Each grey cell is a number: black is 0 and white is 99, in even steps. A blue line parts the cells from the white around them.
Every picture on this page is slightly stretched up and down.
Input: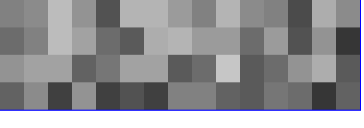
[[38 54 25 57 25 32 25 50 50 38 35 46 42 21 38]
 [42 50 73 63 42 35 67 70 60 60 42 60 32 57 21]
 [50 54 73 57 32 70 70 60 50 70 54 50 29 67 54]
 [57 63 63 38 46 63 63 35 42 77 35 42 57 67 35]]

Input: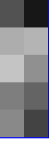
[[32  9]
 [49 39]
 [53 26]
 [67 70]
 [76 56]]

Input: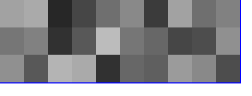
[[46 50 19 34 73 46 40 27 30 56]
 [56 34 70 66 19 40 37 60 53 30]
 [63 66 15 27 43 53 23 63 43 50]]

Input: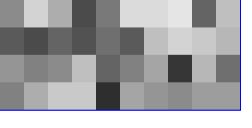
[[35 29 39 32 43 35 74 82 78 71]
 [50 67 78 78 18 64 58 54 61 61]
 [54 82 67 29 47 85 85 89 39 74]
 [58 50 54 74 39 50 64 21 71 43]]

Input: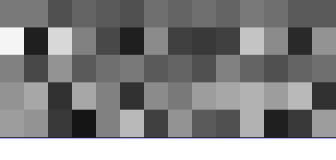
[[47 47 31 39 35 31 43 39 43 39 47 43 35 35]
 [50 28 57 35 43 47 35 39 31 50 39 31 39 43]
 [57 65 19 65 50 19 54 47 61 65 69 61 72 19]
 [61 57 22  8 50 72 25 57 35 31 69 12 22 61]
 [95 12 84 50 28 12 54 25 22 25 76 54 16 57]]

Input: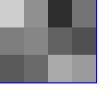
[[35 41 66 60]
 [49 52 38 31]
 [80 56 18 45]]
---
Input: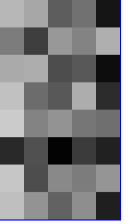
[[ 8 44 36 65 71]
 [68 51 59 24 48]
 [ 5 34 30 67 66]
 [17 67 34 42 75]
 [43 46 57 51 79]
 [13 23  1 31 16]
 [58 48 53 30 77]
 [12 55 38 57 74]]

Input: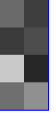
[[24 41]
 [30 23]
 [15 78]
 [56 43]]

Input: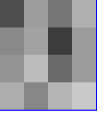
[[68 46 61 30]
 [60 23 63 53]
 [60 41 73 57]
 [78 70 52 67]]

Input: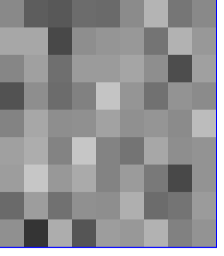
[[53 46 70 54 41 42 34 36 53]
 [59 69 45 59 58 55 28 65 65]
 [62 30 55 64 60 60 43 62 52]
 [54 57 44 58 76 50 42 55 32]
 [73 54 58 56 63 56 55 65 51]
 [57 55 65 45 51 77 51 67 62]
 [57 28 47 60 51 66 59 77 61]
 [60 45 42 68 55 56 44 61 41]
 [57 50 69 59 61 33 67 20 56]]

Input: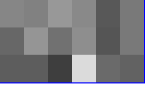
[[47 34 53 59 50 52]
 [47 33 55 44 58 40]
 [38 41 85 24 36 36]]

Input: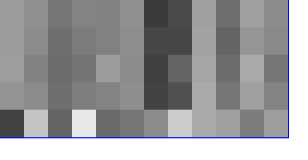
[[54 62 43 62 29 23 56 50 51 46 56 60]
 [53 58 39 63 27 27 55 50 48 43 54 60]
 [46 66 42 64 39 25 54 60 45 42 50 61]
 [51 62 46 66 31 26 55 51 49 43 54 57]
 [61 48 62 66 79 54 46 41 90 39 76 26]]

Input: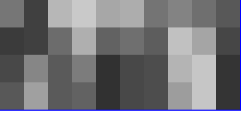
[[34 43 51 45 67 65 78 71 25 46]
 [27 64 75 36 43 38 68 42 25 23]
 [20 77 70 30 28 19 48 35 52 28]
 [20 77 61 30 28 19 38 35 62 34]]
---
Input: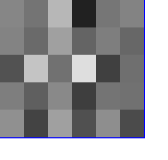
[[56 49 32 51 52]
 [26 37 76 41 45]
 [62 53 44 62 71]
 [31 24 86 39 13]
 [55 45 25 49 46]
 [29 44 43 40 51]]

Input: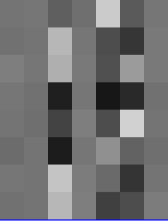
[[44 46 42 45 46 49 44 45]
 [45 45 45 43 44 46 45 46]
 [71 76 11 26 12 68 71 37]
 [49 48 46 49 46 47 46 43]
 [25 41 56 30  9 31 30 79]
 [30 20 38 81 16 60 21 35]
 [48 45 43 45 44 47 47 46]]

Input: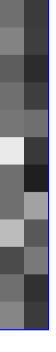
[[52 43 29 73 43 43 91 46 43 36 51 43]
 [23 19 47 34 63 12 22 43 24 17 24 23]]

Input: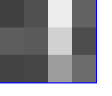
[[26 36 25]
 [27 35 31]
 [61 81 92]
 [42 30 38]]

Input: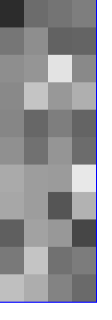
[[74 47 37 65 66 56 52 53 55 46 17]
 [67 76 63 61 61 44 40 76 58 55 42]
 [51 44 59 33 60 58 49 59 88 38 45]
 [41 48 27 69 90 42 39 68 53 39 49]]

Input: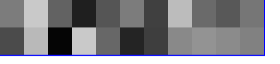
[[29 48]
 [72 78]
 [ 2 38]
 [78 12]
 [40 33]
 [14 48]
 [24 25]
 [53 73]
 [57 41]
 [54 34]
 [50 46]]

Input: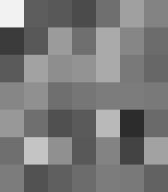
[[48 43 59 52 35 23 94]
 [32 76 43 56 63 34 36]
 [37 56 31 43 55 60 34]
 [42 34 35 46 57 43 29]
 [48 51 72 48 66 66 43]
 [47 26 17 48 47 52 62]
 [38 63 41 47 40 42 51]]
